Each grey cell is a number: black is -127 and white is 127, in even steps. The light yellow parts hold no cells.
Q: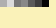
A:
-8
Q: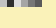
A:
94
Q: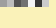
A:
-44
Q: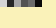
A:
38
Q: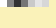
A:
-77
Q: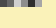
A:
80
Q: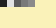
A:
-36
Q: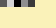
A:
-126
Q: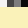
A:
-2
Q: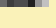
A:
-50
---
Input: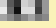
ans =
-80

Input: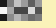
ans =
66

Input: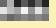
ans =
-92

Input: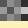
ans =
-11

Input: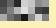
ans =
-87

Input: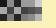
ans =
-90

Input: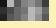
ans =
-38

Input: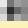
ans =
29
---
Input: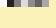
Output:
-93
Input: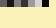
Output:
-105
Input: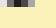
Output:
-14
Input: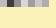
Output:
-66
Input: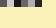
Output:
77
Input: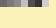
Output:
-5
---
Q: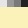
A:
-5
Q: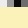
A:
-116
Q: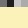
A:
72
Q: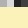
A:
-91
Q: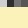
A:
-12
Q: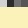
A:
-14
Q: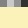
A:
17
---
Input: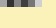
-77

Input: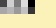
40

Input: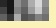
44

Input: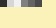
86

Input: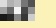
-102

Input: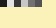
99

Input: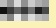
106

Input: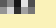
20

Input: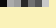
28
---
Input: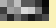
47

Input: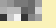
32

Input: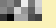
-5

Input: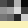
-51

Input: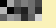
-125

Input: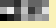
-54
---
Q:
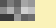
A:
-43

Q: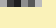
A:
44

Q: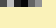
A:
-51

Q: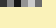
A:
-75

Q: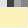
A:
98

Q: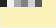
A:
-92

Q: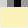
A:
84

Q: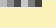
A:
58
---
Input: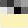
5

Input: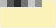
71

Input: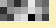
0

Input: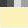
90

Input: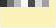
92

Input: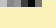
-118

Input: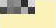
-81

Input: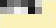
-76
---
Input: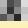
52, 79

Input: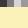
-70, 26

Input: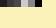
-96, -124

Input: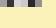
33, 18

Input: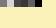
-5, -126

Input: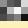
15, -109

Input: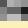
-42, -10
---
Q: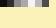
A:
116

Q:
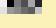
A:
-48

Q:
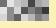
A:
-57

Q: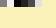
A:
-93

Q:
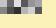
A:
-38

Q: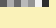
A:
20

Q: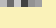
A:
-62

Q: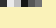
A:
-106

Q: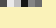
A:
-106
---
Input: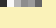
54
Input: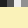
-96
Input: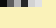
52
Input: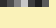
71
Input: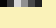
88
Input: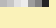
109
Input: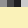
18
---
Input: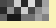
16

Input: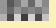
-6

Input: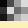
-20

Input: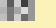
91

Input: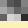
-28

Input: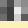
107

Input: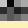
-96

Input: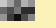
-83

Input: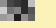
-85

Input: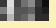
-83
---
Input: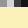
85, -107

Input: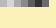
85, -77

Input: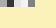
115, -74

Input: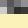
76, -81

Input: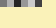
75, -89

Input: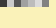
91, -70

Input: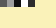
127, -111
